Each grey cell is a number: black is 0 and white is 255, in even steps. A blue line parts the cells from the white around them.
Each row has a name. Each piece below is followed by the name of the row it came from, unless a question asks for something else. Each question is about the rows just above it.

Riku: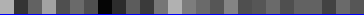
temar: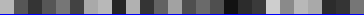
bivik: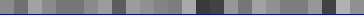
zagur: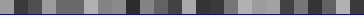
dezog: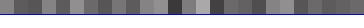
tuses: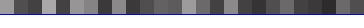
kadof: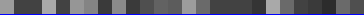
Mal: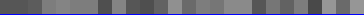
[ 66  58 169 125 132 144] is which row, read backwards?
bivik
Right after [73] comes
[150]
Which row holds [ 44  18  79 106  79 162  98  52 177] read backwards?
temar
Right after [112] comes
[162]

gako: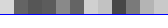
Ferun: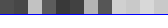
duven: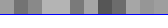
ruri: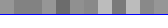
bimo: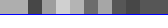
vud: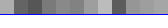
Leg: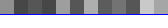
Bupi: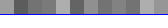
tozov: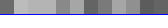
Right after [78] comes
[71]
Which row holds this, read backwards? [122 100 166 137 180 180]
tozov

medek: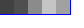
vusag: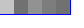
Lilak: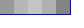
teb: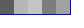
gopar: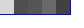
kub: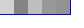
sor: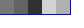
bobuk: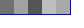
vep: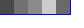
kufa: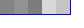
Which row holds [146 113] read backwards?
vusag
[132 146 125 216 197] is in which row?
kufa
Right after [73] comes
[113]
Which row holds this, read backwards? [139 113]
vep
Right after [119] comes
[99]
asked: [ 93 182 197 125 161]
teb
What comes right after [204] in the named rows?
[105]

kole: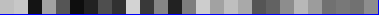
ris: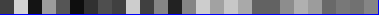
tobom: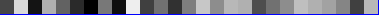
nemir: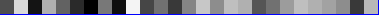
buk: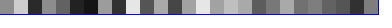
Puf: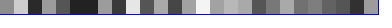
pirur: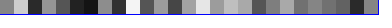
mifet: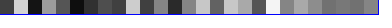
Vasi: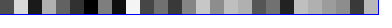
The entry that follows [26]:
[176]
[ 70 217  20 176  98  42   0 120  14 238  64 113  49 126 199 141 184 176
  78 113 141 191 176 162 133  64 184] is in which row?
tobom
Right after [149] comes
[85]
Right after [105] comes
[120]
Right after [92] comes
[120]
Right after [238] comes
[64]

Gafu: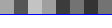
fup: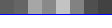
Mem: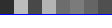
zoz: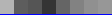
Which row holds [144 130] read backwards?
zoz
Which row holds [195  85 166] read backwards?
Gafu
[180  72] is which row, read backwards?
Mem

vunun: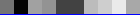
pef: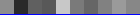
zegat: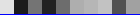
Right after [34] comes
[109]
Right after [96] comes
[88]
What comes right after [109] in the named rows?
[174]
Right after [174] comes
[182]

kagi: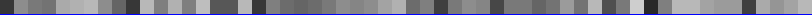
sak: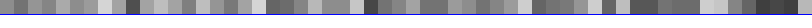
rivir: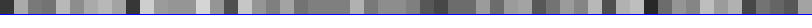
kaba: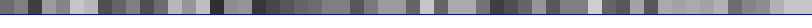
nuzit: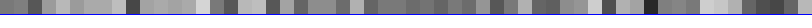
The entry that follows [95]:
[141]
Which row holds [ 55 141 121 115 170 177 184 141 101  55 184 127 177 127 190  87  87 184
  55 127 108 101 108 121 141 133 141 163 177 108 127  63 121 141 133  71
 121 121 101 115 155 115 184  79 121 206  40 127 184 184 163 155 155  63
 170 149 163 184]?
kagi
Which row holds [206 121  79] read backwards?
kagi
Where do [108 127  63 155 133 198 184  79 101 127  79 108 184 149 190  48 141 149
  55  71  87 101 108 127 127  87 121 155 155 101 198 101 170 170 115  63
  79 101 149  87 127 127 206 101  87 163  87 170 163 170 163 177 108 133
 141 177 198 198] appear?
kaba
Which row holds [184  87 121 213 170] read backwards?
nuzit

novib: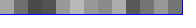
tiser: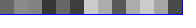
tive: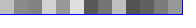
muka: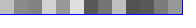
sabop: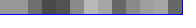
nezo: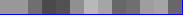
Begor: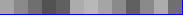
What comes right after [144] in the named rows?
[184]
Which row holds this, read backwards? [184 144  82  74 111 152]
nezo

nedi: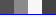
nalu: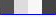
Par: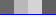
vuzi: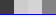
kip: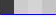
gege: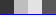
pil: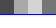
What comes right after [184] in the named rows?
[212]
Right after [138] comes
[247]
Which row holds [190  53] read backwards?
gege
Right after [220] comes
[247]

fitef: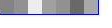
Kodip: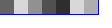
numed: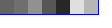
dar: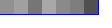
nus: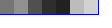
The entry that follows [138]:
[126]
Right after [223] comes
[182]
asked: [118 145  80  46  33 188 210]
nus
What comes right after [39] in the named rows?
[223]
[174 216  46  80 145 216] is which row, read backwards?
Kodip

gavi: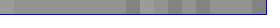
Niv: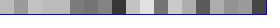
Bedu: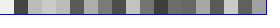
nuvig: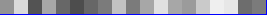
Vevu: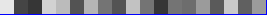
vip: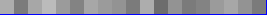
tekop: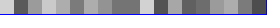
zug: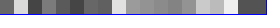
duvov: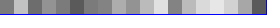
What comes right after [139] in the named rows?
[131]
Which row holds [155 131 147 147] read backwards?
gavi
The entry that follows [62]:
[109]
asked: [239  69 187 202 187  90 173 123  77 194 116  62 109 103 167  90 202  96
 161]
Bedu
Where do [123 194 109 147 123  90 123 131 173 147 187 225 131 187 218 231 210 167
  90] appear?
duvov
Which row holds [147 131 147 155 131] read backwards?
gavi
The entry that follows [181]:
[116]

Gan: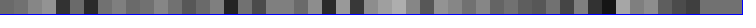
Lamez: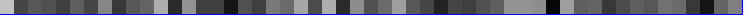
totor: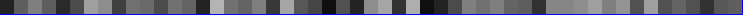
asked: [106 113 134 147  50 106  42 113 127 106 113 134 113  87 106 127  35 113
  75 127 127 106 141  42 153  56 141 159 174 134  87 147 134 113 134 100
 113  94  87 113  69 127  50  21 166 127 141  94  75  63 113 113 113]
Gan
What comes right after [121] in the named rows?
[106]
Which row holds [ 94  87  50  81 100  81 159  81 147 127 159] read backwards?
totor
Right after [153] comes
[56]

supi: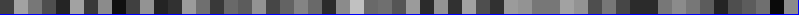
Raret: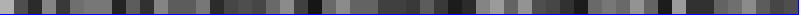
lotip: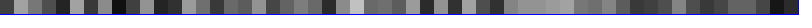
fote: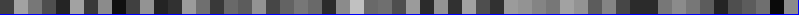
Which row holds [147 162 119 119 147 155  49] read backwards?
supi
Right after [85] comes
[155]
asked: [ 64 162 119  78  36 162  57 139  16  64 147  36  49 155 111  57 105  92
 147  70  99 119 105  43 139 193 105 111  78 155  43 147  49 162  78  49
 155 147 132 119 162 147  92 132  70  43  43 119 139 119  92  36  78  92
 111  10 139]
fote
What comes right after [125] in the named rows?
[105]
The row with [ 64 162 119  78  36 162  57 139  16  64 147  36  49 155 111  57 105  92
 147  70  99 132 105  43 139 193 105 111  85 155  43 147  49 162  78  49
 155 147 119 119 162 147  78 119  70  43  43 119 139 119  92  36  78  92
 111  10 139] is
supi

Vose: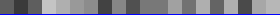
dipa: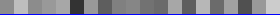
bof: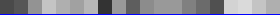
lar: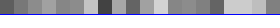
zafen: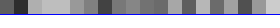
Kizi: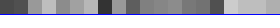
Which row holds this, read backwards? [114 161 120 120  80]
Vose
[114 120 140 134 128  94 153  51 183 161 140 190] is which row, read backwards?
Kizi
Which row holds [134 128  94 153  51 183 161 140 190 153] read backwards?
Kizi
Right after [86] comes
[147]
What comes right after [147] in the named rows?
[196]

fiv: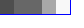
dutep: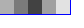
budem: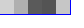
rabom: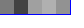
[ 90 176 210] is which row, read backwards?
budem
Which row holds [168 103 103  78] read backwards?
fiv
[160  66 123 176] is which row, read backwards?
dutep
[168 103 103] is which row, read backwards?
fiv

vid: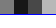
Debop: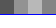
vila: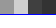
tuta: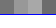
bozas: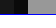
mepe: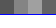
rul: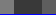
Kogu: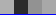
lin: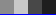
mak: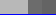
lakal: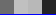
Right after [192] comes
[184]
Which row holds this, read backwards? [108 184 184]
mak
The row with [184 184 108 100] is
mak
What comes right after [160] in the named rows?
[100]

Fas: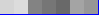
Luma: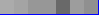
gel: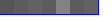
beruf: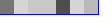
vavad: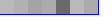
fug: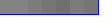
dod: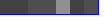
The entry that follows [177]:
[164]
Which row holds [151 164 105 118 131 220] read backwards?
Fas
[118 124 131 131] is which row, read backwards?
fug
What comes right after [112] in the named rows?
[124]
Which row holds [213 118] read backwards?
beruf
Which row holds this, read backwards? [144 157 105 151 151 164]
Luma

